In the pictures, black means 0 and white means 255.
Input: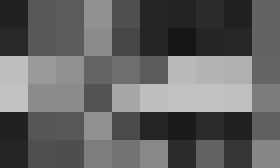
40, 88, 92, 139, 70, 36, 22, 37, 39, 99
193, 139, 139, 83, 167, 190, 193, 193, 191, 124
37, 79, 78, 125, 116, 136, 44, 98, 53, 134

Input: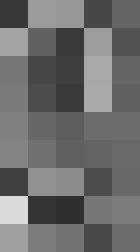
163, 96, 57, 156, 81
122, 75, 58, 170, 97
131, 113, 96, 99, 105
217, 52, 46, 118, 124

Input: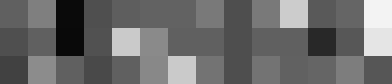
79, 96, 9, 81, 202, 138, 96, 96, 78, 96, 96, 40, 87, 229

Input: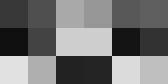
15, 67, 206, 206, 20, 50

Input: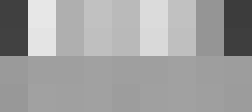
65, 228, 175, 191, 185, 217, 191, 149, 62
152, 161, 160, 161, 157, 160, 161, 159, 156

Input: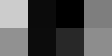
145, 12, 40, 141

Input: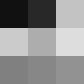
203, 173, 221
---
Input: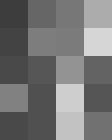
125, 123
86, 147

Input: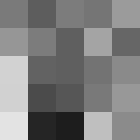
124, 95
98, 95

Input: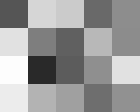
126, 96
41, 92

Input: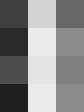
235, 140
227, 128

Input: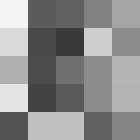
73, 57
76, 113

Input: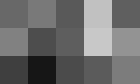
77, 94
22, 75

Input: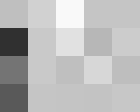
201, 225
201, 191

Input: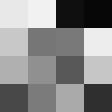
118, 121
144, 88

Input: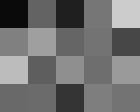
159, 101
94, 143
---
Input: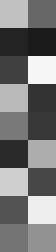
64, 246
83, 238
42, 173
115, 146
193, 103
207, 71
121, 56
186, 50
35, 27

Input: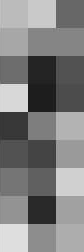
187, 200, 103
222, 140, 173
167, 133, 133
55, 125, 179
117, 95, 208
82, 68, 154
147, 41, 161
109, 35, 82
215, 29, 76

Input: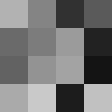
170, 201, 28, 193
98, 147, 163, 20
178, 132, 49, 90
106, 124, 155, 34

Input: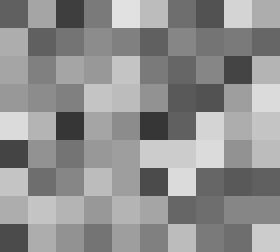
173, 196, 180, 152, 180, 165, 102, 110, 134, 134
219, 180, 54, 165, 140, 54, 96, 212, 173, 196
75, 173, 146, 116, 158, 128, 188, 122, 110, 204
96, 165, 62, 122, 225, 188, 110, 82, 212, 173
68, 146, 116, 152, 158, 204, 204, 219, 146, 188
152, 140, 128, 196, 188, 146, 89, 82, 158, 219
165, 128, 165, 152, 196, 122, 102, 134, 68, 180
196, 110, 134, 188, 158, 75, 219, 102, 89, 96
173, 96, 116, 140, 128, 96, 134, 116, 122, 102

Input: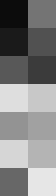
103, 230
222, 200
214, 180
147, 161
12, 116
26, 81
88, 59

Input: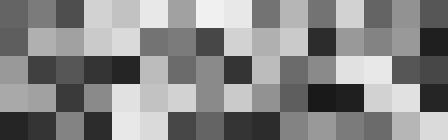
94, 176, 161, 202, 218, 115, 123, 71, 210, 176, 202, 44, 153, 131, 153, 31
169, 161, 58, 138, 225, 194, 210, 138, 202, 146, 94, 25, 31, 210, 225, 37
100, 123, 78, 210, 194, 232, 161, 240, 232, 115, 182, 115, 210, 100, 146, 86
153, 64, 86, 52, 37, 188, 107, 138, 52, 188, 107, 138, 225, 232, 86, 71
37, 52, 131, 44, 232, 218, 71, 100, 52, 44, 131, 153, 123, 107, 182, 218

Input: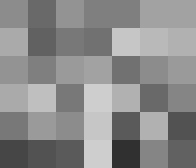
170, 191, 120, 206, 177, 105, 133
120, 154, 140, 198, 90, 177, 82
147, 127, 154, 162, 113, 140, 154
140, 105, 147, 127, 127, 162, 162
170, 97, 120, 113, 198, 185, 177
70, 82, 90, 206, 48, 133, 97

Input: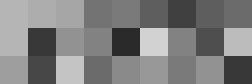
181, 173, 166, 115, 122, 94, 64, 94, 107
158, 71, 196, 107, 138, 152, 122, 146, 56
181, 56, 146, 130, 42, 210, 130, 78, 188

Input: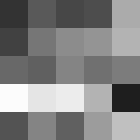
252, 229, 236, 179, 30
83, 132, 96, 156, 192
65, 118, 140, 148, 179
104, 96, 132, 112, 124
51, 89, 71, 77, 171
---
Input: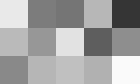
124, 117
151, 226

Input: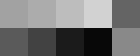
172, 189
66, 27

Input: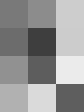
140, 205
62, 204

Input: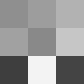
157, 178
137, 198

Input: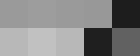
157, 154
193, 184

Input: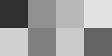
145, 183
127, 202
